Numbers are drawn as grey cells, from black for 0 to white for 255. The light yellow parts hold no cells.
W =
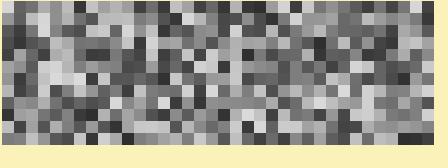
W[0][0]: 213
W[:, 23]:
[211, 122, 81, 184, 104, 80, 83, 147, 82, 186, 203, 65]
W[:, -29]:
[195, 85, 192, 118, 60, 156, 61, 149, 78, 47, 153, 54]
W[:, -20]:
[65, 182, 139, 138, 68, 209, 93, 66, 54, 154, 137, 200]
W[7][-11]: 142
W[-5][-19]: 216
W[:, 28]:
[117, 105, 104, 187, 91, 101, 171, 218, 162, 71, 67, 77]
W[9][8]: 178
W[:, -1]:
[67, 57, 89, 163, 138, 202, 117, 210, 83, 208, 132, 64]
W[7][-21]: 208
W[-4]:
[97, 145, 136, 174, 114, 78, 100, 78, 89, 216, 135, 162, 117, 216, 59, 145, 54, 143, 139, 138, 135, 128, 171, 82, 108, 184, 217, 190, 162, 152, 208, 119, 111, 167, 128, 83]
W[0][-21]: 162
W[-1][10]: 47
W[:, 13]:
[58, 82, 55, 158, 62, 73, 50, 116, 216, 60, 194, 162]
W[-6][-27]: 85
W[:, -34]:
[114, 188, 118, 83, 103, 90, 106, 92, 136, 166, 161, 191]
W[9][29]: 200
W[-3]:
[52, 159, 166, 117, 91, 130, 58, 47, 178, 110, 165, 140, 82, 60, 139, 91, 154, 128, 51, 178, 218, 195, 64, 186, 114, 123, 68, 150, 71, 200, 206, 177, 122, 114, 128, 208]
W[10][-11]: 162
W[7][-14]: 79
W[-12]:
[213, 98, 114, 173, 142, 187, 54, 195, 160, 179, 157, 65, 109, 58, 192, 162, 65, 103, 54, 179, 55, 48, 156, 211, 61, 199, 118, 144, 117, 90, 63, 116, 68, 118, 214, 67]
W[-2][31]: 147
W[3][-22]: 165
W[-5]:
[181, 66, 92, 204, 78, 127, 194, 149, 96, 124, 62, 193, 123, 116, 110, 208, 66, 216, 105, 173, 126, 194, 79, 147, 184, 142, 176, 117, 218, 109, 209, 182, 126, 130, 181, 210]
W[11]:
[124, 129, 191, 149, 88, 76, 196, 54, 207, 168, 47, 126, 138, 162, 177, 126, 200, 153, 87, 191, 105, 65, 107, 65, 136, 96, 160, 94, 77, 192, 109, 189, 180, 47, 50, 64]
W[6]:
[148, 60, 106, 193, 217, 202, 219, 61, 198, 85, 86, 103, 87, 50, 199, 115, 93, 153, 156, 200, 73, 98, 103, 83, 126, 129, 92, 193, 171, 110, 74, 100, 74, 50, 154, 117]
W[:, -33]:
[173, 214, 216, 99, 65, 205, 193, 204, 174, 117, 84, 149]
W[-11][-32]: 143
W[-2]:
[190, 68, 161, 84, 174, 127, 87, 153, 86, 52, 164, 199, 201, 194, 84, 182, 137, 105, 128, 203, 58, 215, 97, 203, 202, 162, 177, 114, 67, 72, 174, 147, 143, 157, 149, 132]
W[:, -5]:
[116, 156, 114, 68, 63, 100, 100, 182, 119, 177, 147, 189]

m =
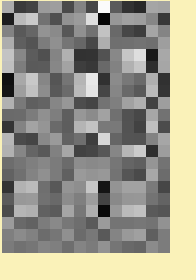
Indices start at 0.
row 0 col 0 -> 172
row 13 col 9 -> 118
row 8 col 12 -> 65
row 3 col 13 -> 158
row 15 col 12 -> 122
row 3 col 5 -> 117
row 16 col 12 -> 115
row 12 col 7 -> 70
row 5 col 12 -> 45
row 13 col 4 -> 123
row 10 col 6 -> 180
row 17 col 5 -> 165
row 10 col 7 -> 195
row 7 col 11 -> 89
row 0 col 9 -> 91
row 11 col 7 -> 62
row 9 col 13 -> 114
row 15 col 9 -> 148
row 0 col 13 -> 162
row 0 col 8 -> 251
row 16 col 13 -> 99
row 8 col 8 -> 115
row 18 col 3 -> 124
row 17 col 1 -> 181
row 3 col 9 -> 111
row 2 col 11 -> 61
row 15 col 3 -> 111
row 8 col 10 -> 161
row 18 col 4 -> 137
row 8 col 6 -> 77
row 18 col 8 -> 155
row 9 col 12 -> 167
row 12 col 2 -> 101
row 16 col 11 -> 151
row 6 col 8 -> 49
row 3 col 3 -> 124
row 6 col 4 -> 85
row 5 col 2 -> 90
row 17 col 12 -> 90

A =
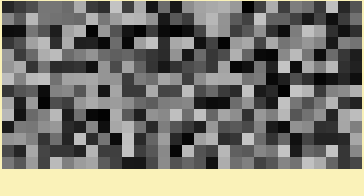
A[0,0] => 39
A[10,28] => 166
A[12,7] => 181
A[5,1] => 171
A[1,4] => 114
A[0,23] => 62
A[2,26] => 165
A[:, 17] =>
[169, 183, 171, 66, 55, 56, 172, 105, 11, 102, 151, 178, 67, 17]
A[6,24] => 78
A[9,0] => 184
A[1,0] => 134
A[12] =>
[73, 37, 168, 69, 54, 54, 35, 181, 61, 63, 194, 62, 87, 137, 6, 185, 83, 67, 183, 96, 89, 134, 120, 196, 26, 103, 92, 195, 54, 136]
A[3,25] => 151
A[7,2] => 94
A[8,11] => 106
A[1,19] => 91
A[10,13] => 126
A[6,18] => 168
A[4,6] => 125
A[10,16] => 30
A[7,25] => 180
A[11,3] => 52
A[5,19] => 6
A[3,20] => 168
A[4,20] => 100
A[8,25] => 81
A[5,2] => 52
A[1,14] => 88
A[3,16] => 16
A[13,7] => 165
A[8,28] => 57
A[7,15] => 188
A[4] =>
[156, 60, 106, 173, 187, 107, 125, 147, 107, 95, 102, 73, 54, 43, 147, 23, 107, 55, 76, 176, 100, 9, 6, 137, 186, 118, 13, 107, 55, 29]
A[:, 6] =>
[172, 105, 178, 31, 125, 52, 164, 86, 150, 113, 31, 190, 35, 156]
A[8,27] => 181
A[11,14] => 40

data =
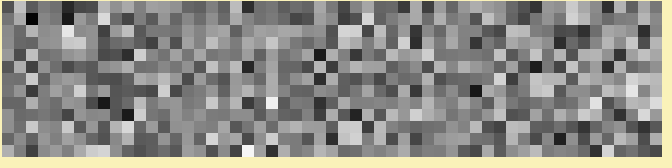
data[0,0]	83
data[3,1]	104
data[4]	[153, 76, 191, 113, 120, 147, 157, 133, 74, 80, 46, 207, 135, 115, 161, 118, 166, 118, 127, 118, 157, 98, 156, 115, 130, 164, 27, 175, 128, 56, 123, 98, 185, 152, 164, 206, 117, 120, 124, 120, 112, 193, 88, 127, 195, 116, 180, 82, 177, 180, 146, 52, 160, 192, 167]
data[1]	[117, 171, 4, 134, 120, 25, 153, 123, 217, 108, 69, 126, 90, 149, 102, 135, 109, 142, 106, 169, 132, 113, 122, 105, 70, 81, 159, 139, 61, 80, 213, 97, 124, 145, 169, 109, 175, 122, 137, 83, 191, 151, 100, 69, 118, 147, 119, 209, 182, 134, 107, 125, 128, 181, 137]
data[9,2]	110
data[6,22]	173
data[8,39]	132
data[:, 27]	[121, 139, 82, 86, 175, 60, 173, 132, 96, 173, 95, 46, 163]
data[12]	[176, 126, 64, 139, 154, 128, 170, 204, 212, 143, 99, 81, 94, 110, 88, 157, 145, 81, 139, 68, 246, 159, 49, 174, 123, 134, 181, 163, 107, 111, 141, 130, 143, 171, 113, 127, 125, 148, 92, 73, 169, 92, 141, 159, 187, 124, 133, 128, 106, 49, 211, 100, 114, 89, 73]
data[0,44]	52
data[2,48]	48
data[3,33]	208
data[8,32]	127
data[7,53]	134
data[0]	[83, 192, 91, 124, 112, 41, 71, 76, 182, 145, 169, 128, 160, 156, 145, 102, 96, 127, 97, 188, 46, 111, 118, 93, 109, 100, 167, 121, 71, 131, 166, 101, 104, 58, 170, 63, 156, 102, 151, 173, 155, 145, 105, 81, 52, 151, 144, 202, 168, 139, 47, 179, 96, 167, 119]
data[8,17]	200
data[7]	[117, 147, 59, 126, 160, 137, 207, 118, 154, 85, 91, 83, 73, 206, 73, 115, 124, 150, 98, 155, 180, 136, 172, 132, 100, 98, 140, 132, 94, 119, 164, 106, 78, 171, 56, 148, 110, 139, 103, 23, 171, 151, 104, 123, 192, 201, 88, 142, 141, 118, 190, 170, 229, 134, 181]
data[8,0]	102
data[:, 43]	[81, 69, 185, 150, 127, 86, 129, 123, 103, 89, 183, 126, 159]
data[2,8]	65
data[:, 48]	[168, 182, 48, 79, 177, 117, 184, 141, 150, 203, 53, 76, 106]
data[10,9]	180
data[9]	[144, 106, 110, 119, 107, 69, 149, 135, 138, 84, 26, 205, 118, 110, 149, 130, 147, 123, 121, 141, 141, 91, 134, 99, 94, 129, 63, 173, 89, 35, 176, 87, 185, 151, 208, 175, 156, 117, 136, 115, 148, 193, 81, 89, 162, 112, 175, 142, 203, 178, 114, 50, 128, 216, 153]
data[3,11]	93
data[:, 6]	[71, 153, 140, 203, 157, 98, 148, 207, 144, 149, 89, 143, 170]
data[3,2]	100
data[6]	[114, 112, 202, 97, 143, 156, 148, 88, 80, 77, 96, 171, 158, 186, 152, 75, 154, 108, 84, 153, 134, 105, 173, 108, 141, 162, 45, 173, 95, 81, 113, 72, 127, 106, 112, 178, 80, 101, 105, 113, 121, 211, 62, 129, 196, 182, 181, 90, 184, 166, 154, 134, 211, 194, 185]

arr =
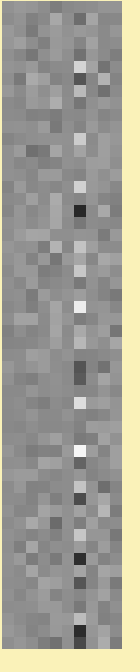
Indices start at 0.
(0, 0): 146
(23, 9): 150
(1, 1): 147
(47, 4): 149
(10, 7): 154
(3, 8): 138
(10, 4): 121
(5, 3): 132
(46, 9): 141
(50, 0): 141
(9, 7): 147
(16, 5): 139
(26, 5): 149
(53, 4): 113
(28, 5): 141
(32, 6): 134
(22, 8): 155
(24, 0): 142
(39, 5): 141
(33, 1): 142
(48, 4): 158
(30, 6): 84
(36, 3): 149
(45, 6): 156
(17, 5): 144
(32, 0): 138
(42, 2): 135
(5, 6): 212
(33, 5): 135
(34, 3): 138
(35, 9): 159
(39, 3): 140
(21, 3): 152
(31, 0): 145
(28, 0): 133
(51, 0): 148
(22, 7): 148
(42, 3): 164
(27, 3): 138

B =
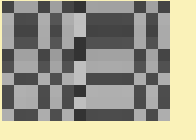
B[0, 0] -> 69
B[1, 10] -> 75
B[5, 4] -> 164
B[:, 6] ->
[51, 191, 192, 51, 51, 191, 191, 51, 191, 51]
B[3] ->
[170, 81, 81, 169, 85, 169, 51, 81, 81, 80, 81, 169, 81, 170]
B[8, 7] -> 174
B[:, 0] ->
[69, 173, 169, 170, 68, 81, 174, 76, 76, 174]
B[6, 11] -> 173
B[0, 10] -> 161
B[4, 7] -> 161
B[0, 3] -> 69
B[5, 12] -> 169
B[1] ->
[173, 75, 76, 173, 85, 173, 191, 74, 74, 74, 75, 172, 75, 173]
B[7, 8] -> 175
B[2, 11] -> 168
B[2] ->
[169, 68, 68, 170, 71, 168, 192, 67, 68, 68, 67, 168, 67, 170]
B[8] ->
[76, 174, 172, 75, 170, 75, 191, 174, 174, 174, 174, 75, 174, 76]
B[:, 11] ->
[69, 172, 168, 169, 69, 82, 173, 76, 75, 174]
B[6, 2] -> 74
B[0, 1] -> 161
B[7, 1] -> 176
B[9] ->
[174, 75, 76, 173, 78, 174, 51, 75, 76, 76, 75, 174, 75, 174]
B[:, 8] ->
[160, 74, 68, 81, 162, 170, 73, 175, 174, 76]
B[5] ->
[81, 169, 169, 82, 164, 82, 191, 169, 170, 170, 169, 82, 169, 81]
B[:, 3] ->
[69, 173, 170, 169, 69, 82, 174, 76, 75, 173]
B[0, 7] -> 161
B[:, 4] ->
[159, 85, 71, 85, 155, 164, 79, 173, 170, 78]
